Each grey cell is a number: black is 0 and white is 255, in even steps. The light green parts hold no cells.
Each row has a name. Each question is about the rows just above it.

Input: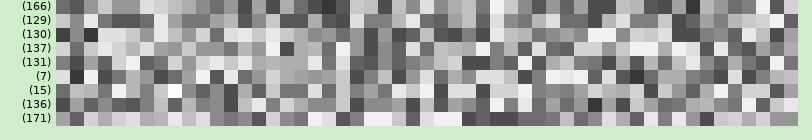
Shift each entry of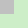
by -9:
[183]
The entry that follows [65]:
[139]
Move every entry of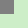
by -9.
[118]

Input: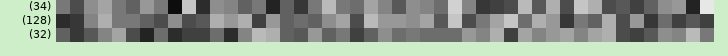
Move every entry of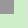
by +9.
[161]
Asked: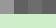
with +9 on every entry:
[161 106 118 106]
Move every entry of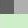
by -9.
[88 166]

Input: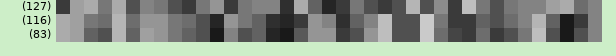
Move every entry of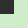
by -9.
[38]
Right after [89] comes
[149]
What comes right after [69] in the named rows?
[58]
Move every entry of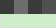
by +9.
[67 118 67 89]
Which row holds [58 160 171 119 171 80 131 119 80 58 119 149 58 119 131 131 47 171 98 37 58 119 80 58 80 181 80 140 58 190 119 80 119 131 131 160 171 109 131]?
(127)
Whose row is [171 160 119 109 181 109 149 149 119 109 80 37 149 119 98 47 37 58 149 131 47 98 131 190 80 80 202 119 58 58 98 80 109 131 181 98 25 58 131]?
(116)
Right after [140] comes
[58]

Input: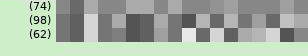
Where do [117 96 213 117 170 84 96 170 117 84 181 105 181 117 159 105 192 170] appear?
(98)
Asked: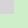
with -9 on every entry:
[204]
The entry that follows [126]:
[84]
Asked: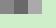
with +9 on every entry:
[144 114 179]
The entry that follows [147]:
[159]

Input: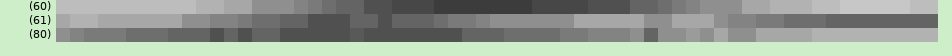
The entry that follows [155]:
[143]
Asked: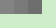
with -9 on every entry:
[122 113 101]
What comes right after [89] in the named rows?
[80]

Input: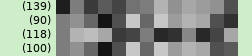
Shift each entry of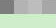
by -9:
[116 170 180 158]
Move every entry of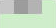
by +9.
[208 165 188]
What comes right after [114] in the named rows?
[125]
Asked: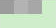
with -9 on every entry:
[147 170 158]
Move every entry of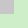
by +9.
[208]
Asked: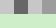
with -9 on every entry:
[190 94 190 147]
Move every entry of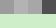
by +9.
[165 188 176 89]

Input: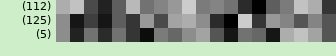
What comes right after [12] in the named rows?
[123]
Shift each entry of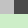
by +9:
[203 83]
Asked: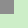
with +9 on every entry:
[150]
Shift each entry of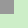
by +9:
[161]
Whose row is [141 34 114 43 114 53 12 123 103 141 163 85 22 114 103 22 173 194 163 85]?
(5)
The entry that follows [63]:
[22]
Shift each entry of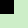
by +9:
[10]

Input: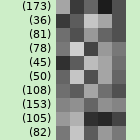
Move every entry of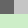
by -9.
[92 188]
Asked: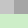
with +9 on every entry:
[206 174]
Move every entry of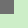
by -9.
[102]
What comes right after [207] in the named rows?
[68]
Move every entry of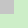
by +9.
[206]

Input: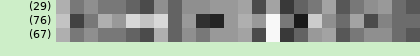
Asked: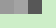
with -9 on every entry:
[144 154 78]
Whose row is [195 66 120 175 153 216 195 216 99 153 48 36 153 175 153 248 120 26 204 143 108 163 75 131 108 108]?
(76)
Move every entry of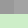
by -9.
[144 154]
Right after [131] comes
[108]

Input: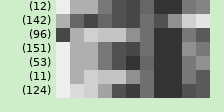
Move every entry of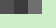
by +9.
[90 69 120]
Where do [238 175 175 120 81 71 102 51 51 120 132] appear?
(12)
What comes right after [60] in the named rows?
[111]
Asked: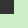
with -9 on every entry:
[42]
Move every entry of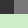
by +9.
[60 129]

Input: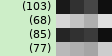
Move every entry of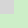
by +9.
[223]
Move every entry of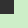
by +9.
[58]
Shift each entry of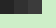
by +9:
[46 58 68]
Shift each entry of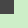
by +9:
[79]

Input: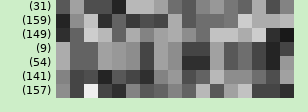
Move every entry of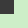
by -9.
[49]
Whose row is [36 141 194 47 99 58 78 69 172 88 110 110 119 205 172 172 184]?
(159)
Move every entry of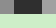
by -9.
[132 38 38 152]
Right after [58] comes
[78]

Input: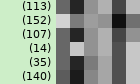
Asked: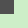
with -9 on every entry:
[71]
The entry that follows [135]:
[166]
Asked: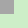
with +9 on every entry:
[175]
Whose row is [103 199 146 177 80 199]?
(14)
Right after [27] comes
[135]

